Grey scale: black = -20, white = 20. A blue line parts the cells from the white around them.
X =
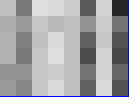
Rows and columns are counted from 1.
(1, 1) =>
10
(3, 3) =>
10
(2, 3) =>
11
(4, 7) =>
13
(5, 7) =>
13
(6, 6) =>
-5
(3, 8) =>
-7
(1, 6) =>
-6
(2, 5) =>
10
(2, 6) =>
3
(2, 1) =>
7
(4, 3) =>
11
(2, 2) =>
4
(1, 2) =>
-1
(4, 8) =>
-9

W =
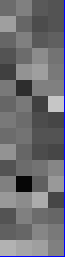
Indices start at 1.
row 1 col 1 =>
-3
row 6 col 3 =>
0
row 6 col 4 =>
0
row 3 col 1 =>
-4
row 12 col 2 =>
-19
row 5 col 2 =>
3
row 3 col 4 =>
-5
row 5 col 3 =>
5
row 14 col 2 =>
0
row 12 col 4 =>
4
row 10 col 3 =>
-8
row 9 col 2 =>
-2
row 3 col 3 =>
-6
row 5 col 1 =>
-10
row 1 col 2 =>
0
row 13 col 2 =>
2
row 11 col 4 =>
1
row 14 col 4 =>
-4
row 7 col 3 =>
-10
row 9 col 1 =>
-3

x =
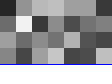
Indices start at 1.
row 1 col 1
-14
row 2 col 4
2
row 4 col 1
1
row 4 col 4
11
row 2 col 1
-3
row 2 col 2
18
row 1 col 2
3

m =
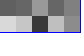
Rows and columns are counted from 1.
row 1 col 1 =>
-5
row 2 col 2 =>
11
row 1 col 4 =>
-4

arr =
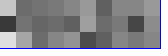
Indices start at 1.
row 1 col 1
11
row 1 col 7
-5
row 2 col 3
-4
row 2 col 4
-3
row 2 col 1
-11
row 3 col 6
-8
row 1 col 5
1
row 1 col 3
-2

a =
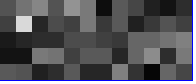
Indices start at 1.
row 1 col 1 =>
-7
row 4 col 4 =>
-2
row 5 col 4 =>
-13
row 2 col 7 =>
-11
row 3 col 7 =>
-10
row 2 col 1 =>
-10
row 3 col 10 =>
-4
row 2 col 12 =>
-10
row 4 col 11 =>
-13
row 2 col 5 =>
-10
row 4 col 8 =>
-14
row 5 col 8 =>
0
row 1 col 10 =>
-15
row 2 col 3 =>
-14
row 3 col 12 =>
0
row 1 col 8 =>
-6
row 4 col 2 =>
-17
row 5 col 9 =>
-12

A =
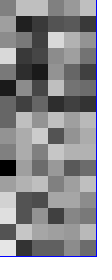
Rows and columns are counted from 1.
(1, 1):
0
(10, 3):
0
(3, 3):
-10
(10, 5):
8
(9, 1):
3
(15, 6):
9
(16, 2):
-12
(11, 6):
-3
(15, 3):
6
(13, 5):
6
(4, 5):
5
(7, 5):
-10
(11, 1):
-20
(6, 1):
-16
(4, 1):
14
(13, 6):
2
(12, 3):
10
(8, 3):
3
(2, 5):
-6
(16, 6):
-3
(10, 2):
7
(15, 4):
5
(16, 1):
16
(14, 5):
1
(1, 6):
10
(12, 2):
8
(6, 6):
-3
